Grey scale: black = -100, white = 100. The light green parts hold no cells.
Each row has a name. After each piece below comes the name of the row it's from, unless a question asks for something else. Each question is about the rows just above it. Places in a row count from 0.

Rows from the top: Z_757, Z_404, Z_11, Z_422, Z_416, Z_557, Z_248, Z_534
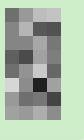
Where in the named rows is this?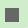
Z_416, 3
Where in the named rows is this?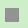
Z_416, 1
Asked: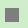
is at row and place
Z_422, 3
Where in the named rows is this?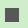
Z_404, 2
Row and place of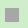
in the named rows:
Z_11, 2

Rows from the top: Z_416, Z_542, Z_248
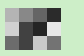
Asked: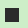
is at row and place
Z_416, 3
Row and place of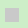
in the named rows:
Z_248, 2
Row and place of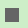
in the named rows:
Z_416, 2

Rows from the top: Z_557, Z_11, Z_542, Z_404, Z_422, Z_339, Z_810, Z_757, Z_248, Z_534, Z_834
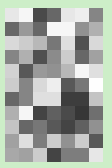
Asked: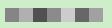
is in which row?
Z_404
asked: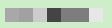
Z_834
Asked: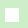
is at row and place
Z_339, 6
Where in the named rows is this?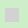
Z_422, 0
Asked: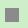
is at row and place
Z_404, 3
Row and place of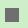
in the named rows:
Z_757, 6

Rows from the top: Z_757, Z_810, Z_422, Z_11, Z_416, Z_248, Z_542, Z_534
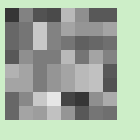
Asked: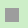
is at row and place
Z_534, 2
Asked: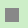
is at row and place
Z_542, 1
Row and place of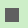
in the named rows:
Z_422, 5
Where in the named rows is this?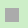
Z_542, 7

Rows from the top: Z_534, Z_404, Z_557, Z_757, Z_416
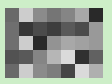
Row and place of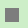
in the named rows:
Z_416, 3
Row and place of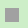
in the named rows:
Z_557, 5
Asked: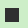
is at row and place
Z_757, 5
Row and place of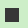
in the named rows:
Z_404, 1

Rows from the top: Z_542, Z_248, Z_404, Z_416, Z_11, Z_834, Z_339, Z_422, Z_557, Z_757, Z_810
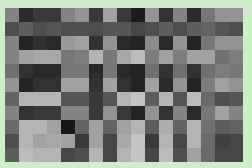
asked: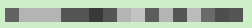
Z_339
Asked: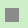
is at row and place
Z_404, 10
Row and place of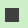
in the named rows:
Z_757, 15
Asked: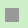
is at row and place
Z_404, 4
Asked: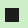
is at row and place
Z_542, 9
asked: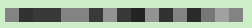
Z_422
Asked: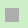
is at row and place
Z_557, 11

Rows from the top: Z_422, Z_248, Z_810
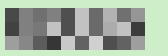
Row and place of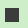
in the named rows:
Z_248, 9
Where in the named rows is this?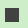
Z_248, 0
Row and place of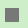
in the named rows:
Z_248, 2

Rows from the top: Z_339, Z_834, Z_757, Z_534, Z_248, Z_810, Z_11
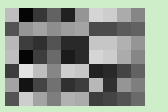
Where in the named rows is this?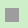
Z_834, 4
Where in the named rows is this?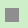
Z_834, 3
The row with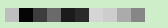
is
Z_534
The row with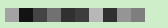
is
Z_810
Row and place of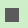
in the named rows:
Z_834, 8
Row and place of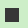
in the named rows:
Z_339, 2
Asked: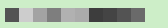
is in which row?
Z_11

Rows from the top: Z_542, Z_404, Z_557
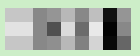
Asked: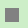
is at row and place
Z_557, 5
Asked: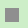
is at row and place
Z_557, 3
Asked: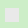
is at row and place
Z_404, 6

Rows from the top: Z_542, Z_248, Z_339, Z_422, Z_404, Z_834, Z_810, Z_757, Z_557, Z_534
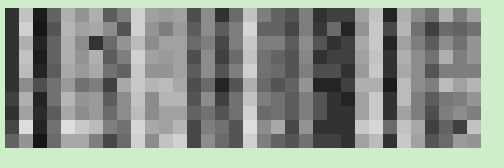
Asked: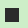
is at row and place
Z_757, 2
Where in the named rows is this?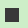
Z_248, 22
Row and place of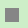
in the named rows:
Z_422, 21
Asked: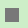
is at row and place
Z_810, 31

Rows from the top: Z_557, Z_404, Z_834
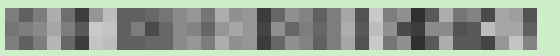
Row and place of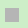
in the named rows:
Z_834, 3
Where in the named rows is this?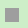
Z_557, 36
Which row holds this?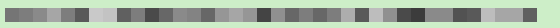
Z_404
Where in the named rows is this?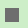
Z_557, 4

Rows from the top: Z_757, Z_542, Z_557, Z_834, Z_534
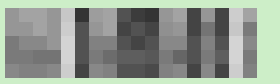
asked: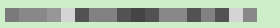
Z_557
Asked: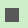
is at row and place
Z_834, 10
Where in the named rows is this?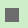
Z_834, 7
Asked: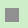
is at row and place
Z_542, 11
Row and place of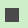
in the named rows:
Z_534, 10
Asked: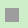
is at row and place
Z_757, 6
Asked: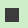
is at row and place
Z_757, 9

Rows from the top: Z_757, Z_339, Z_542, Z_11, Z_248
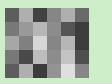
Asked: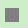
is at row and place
Z_542, 1
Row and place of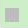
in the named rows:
Z_11, 2
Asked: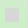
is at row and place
Z_542, 2
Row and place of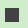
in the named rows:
Z_757, 2
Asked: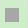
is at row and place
Z_542, 0
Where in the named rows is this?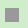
Z_339, 1

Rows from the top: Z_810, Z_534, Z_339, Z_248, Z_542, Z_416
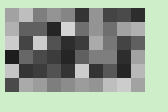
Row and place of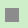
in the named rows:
Z_416, 4
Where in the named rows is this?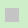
Z_542, 0
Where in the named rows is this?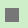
Z_339, 7

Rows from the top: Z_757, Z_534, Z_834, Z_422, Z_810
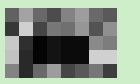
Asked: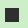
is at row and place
Z_834, 1
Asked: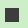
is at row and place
Z_810, 7
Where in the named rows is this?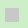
Z_834, 0
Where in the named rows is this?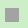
Z_757, 1

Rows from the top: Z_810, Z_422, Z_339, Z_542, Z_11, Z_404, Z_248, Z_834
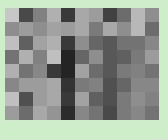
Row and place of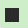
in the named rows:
Z_834, 4
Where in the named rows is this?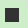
Z_404, 4
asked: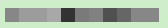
Z_404
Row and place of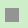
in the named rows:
Z_834, 3

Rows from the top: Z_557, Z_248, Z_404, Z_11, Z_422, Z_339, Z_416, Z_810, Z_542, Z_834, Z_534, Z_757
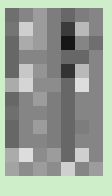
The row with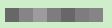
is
Z_542
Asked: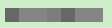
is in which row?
Z_834
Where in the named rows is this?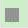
Z_422, 2
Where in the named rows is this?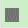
Z_248, 0
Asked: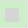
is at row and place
Z_339, 1

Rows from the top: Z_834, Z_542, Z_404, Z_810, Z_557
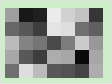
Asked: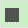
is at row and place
Z_557, 4
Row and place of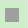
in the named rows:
Z_834, 0
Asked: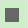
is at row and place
Z_542, 0
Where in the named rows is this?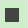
Z_557, 5

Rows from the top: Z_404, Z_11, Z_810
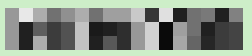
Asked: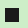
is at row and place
Z_11, 6
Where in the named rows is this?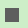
Z_11, 2
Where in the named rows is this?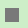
Z_404, 14
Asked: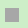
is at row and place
Z_810, 12
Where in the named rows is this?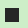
Z_810, 14
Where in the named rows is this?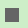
Z_810, 13

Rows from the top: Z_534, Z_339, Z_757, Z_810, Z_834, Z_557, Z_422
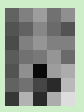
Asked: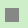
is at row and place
Z_339, 2
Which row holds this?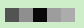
Z_834
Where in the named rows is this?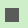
Z_810, 0
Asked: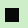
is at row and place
Z_834, 2
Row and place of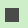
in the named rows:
Z_757, 0

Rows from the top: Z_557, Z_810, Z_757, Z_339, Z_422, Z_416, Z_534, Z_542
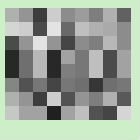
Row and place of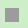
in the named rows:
Z_557, 5
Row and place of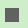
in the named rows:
Z_557, 8
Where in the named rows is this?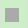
Z_810, 7
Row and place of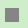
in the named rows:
Z_416, 0

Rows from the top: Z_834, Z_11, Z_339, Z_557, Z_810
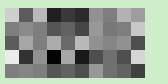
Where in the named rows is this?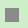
Z_11, 1
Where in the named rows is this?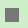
Z_11, 7
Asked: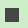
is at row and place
Z_11, 5
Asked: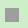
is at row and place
Z_834, 9
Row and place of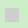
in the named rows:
Z_834, 0
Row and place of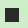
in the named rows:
Z_834, 5

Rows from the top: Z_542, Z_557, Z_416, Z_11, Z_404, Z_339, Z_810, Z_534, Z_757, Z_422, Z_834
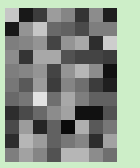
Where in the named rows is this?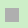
Z_757, 5
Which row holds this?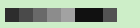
Z_534

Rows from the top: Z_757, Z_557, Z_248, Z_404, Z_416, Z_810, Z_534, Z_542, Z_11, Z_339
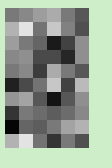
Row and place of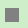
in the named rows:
Z_557, 4
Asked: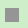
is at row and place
Z_534, 0
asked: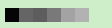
Z_11

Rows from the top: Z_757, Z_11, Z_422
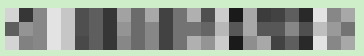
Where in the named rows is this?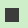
Z_757, 18
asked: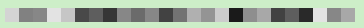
Z_422
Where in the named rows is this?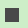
Z_422, 5
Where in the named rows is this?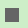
Z_11, 14
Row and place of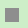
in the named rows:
Z_422, 17
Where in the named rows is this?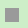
Z_11, 23
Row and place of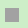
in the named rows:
Z_757, 8

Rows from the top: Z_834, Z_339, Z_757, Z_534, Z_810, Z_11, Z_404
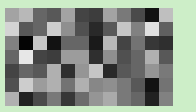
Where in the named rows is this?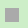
Z_404, 7
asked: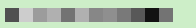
Z_11
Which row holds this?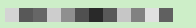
Z_339
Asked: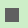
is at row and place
Z_339, 11
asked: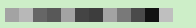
Z_834
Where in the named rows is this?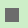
Z_404, 5
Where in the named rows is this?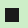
Z_757, 6

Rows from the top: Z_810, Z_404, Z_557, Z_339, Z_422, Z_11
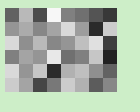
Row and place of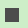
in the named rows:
Z_810, 2
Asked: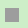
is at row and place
Z_404, 5
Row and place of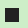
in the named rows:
Z_339, 7

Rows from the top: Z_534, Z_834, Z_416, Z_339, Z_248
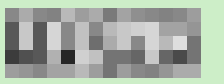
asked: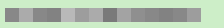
Z_534
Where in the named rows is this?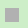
Z_339, 3
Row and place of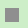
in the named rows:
Z_534, 9
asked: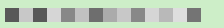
Z_416
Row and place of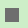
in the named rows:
Z_416, 6

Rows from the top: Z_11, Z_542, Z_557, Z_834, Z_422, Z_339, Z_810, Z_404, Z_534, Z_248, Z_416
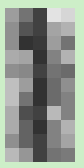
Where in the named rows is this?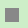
Z_422, 1
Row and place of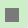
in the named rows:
Z_416, 4
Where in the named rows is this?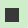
Z_557, 2

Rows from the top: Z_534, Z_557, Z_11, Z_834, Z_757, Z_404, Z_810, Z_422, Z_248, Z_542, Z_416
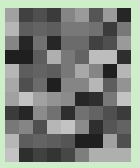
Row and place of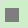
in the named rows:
Z_416, 5
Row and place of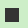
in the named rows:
Z_416, 3
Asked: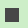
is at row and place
Z_416, 4

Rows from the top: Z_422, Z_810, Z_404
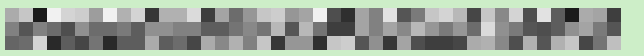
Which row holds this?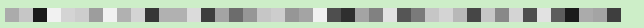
Z_422
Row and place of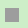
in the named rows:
Z_422, 6
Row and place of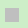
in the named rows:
Z_404, 43
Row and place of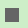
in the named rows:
Z_404, 0

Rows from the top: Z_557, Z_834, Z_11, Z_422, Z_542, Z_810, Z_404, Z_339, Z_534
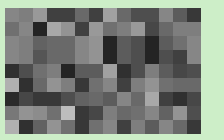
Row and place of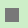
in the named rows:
Z_339, 0
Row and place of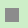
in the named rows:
Z_339, 2
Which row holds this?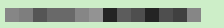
Z_422
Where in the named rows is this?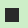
Z_404, 0
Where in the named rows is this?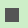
Z_422, 2

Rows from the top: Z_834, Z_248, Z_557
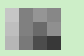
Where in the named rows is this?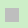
Z_248, 0
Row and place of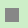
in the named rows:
Z_834, 3

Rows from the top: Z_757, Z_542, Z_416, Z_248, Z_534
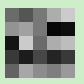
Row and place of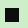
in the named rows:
Z_542, 4
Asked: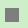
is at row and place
Z_534, 3

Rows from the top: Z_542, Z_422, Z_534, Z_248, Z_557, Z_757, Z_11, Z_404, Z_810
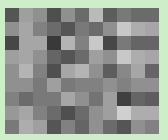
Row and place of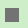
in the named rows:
Z_11, 6
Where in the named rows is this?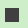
Z_11, 8
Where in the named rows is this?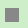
Z_557, 8
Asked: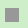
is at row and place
Z_404, 0

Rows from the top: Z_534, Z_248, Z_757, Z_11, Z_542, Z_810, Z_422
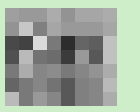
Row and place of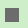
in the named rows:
Z_11, 3
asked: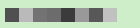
Z_11
